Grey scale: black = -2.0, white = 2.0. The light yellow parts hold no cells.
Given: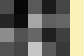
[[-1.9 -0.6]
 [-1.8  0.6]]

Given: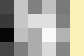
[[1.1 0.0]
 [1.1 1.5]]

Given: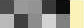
[[ 0.4  0.3]
 [-1.0  0.2]]

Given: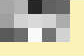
[[ 0.8 -1.4]
 [ 1.3  1.4]]

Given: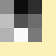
[[-1.8 -1.3]
 [-0.7 -0.3]]

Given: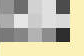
[[-0.3  1.3]
 [ 1.6  1.2]]

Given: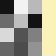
[[ 1.8  0.9]
 [ 1.0 -1.7]]

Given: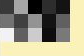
[[ 0.6 -2.0]
 [-1.0  0.3]]

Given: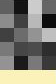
[[-1.7  1.2]
 [-1.0  0.9]]
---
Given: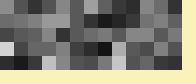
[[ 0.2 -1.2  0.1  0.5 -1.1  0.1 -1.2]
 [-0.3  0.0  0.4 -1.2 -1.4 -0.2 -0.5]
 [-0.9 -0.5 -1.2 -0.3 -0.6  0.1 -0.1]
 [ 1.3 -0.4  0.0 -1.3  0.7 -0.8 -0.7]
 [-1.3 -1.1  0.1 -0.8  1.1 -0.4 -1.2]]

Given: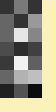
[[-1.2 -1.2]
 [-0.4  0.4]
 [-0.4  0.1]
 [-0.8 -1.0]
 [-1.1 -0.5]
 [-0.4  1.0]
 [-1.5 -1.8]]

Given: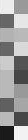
[[ 1.7]
 [-0.4]
 [ 0.8]
 [-0.4]
 [ 1.2]
 [ 0.9]
 [ 0.9]
 [-0.5]
 [ 0.9]
 [-1.6]]

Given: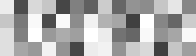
[[ 1.7  1.4 -0.9 -0.5 -0.4  0.2  1.6]
 [ 1.1  1.9  1.9  1.8  0.6  2.0 -0.4]
 [ 1.5  2.0  0.7  2.0 -0.2  1.9  0.6]
 [ 1.5  0.4  0.3  1.7  0.3  1.4  1.1]]

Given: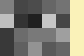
[[ 0.0 -0.8 -0.2]
 [ 1.0 -1.5 -0.9]
 [-1.1 -0.1  0.5]
 [-1.1  0.3 -0.4]]

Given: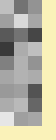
[[ 1.0  0.3]
 [ 0.5  0.6]
 [-0.6 -0.9]
 [-1.1  1.0]
 [ 0.0  0.3]
 [ 0.6  0.7]
 [ 0.4 -0.7]
 [ 0.7 -0.4]
 [ 1.6  0.6]]

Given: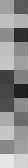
[[ 0.5]
 [ 1.0]
 [ 0.2]
 [ 1.0]
 [ 1.1]
 [-1.0]
 [-0.9]
 [-0.8]
 [ 0.7]
 [ 1.1]
 [ 0.1]
 [ 1.6]]
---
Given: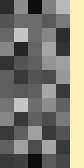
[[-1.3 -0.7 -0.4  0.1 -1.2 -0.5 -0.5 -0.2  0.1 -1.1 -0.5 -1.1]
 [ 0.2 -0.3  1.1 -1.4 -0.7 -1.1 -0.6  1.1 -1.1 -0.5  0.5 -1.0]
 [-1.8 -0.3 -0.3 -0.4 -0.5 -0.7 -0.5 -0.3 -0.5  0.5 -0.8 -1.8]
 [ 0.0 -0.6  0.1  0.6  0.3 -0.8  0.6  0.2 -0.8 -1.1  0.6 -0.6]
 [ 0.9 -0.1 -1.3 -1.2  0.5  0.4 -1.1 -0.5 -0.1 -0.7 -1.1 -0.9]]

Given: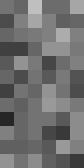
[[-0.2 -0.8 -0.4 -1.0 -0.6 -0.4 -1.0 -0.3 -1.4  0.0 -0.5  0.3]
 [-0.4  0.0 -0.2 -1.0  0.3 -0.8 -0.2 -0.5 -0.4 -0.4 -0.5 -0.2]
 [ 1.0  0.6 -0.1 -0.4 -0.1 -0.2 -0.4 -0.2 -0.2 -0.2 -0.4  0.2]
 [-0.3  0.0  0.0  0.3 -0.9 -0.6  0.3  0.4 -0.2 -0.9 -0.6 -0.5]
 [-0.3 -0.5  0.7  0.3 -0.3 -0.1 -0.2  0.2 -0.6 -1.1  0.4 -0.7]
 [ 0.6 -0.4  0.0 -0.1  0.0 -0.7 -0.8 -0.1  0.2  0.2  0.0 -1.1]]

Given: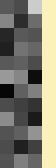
[[-0.6  0.1 -1.4 -1.5 -0.6  0.4 -1.9 -0.8  0.2 -0.7 -0.8 -0.7]
 [-0.8 -1.3 -0.6 -0.2 -0.5  0.1 -0.5 -1.0 -0.9 -0.5 -1.5  0.0]
 [ 1.2 -0.3 -0.7 -0.4 -0.8 -1.8  0.0 -1.2 -1.6  0.3 -1.0 -0.4]]

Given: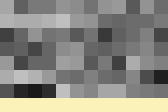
[[ 0.6  0.8 -1.0 -0.6  0.4  0.7 -0.7]
 [-0.5  0.7 -0.4 -0.5 -0.9  1.0 -1.4]
 [-0.1  0.7  0.3 -0.9 -0.4  0.8 -1.6]
 [-0.1  0.8 -0.2 -0.4 -0.4  0.4 -1.3]
 [ 0.3  1.0 -0.1  0.2  0.5 -0.2  1.0]
 [ 0.2  0.4 -0.6  0.3  0.4 -0.3  0.3]
 [-0.2  0.3 -0.2 -0.4 -0.6  0.0  0.1]
 [ 0.3 -0.3 -1.1 -0.5 -0.1 -0.3  0.6]
 [ 0.4 -0.4 -0.5 -0.3 -1.0 -0.4  0.6]
 [-0.6 -0.3 -0.3 -0.1  0.7  0.1  0.0]
 [ 0.3 -0.3  0.0  0.1  0.2 -0.8 -0.1]
 [-0.3 -0.1 -0.9 -0.4  0.0 -1.5 -0.2]]

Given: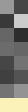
[[ 0.4 -1.1 -0.4 -0.3 -0.9 -1.0 -0.2]
 [-0.9  1.2 -1.3 -0.4 -0.2 -0.7  0.3]]

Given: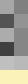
[[ 0.6 -0.7  0.7 -1.0  1.0]
 [ 0.0  0.3  0.1  0.1  0.9]]

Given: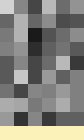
[[ 1.3 -0.4 -0.1  0.0 -0.6 -0.6 -0.2  0.7  0.4]
 [ 0.1  0.8  0.8  0.3  0.1  1.1 -0.9  0.6 -1.2]
 [-0.9 -0.4 -1.6 -1.3 -0.9 -0.9  0.1 -0.1  0.1]
 [ 0.9  0.2 -0.7 -0.5 -0.3  0.4  0.0  0.2 -1.1]
 [-0.3 -0.8 -0.3 -0.2  0.9 -0.5  0.4  0.7 -0.5]
 [ 0.3 -0.7  0.2 -0.6 -1.1  0.0  0.0  0.0 -0.5]]

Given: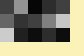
[[-1.0 -0.4  1.2]
 [ 0.3 -1.2 -1.5]
 [-1.9 -1.0 -1.8]
 [-1.3  0.0 -1.3]
 [-1.0  1.1 -1.8]]
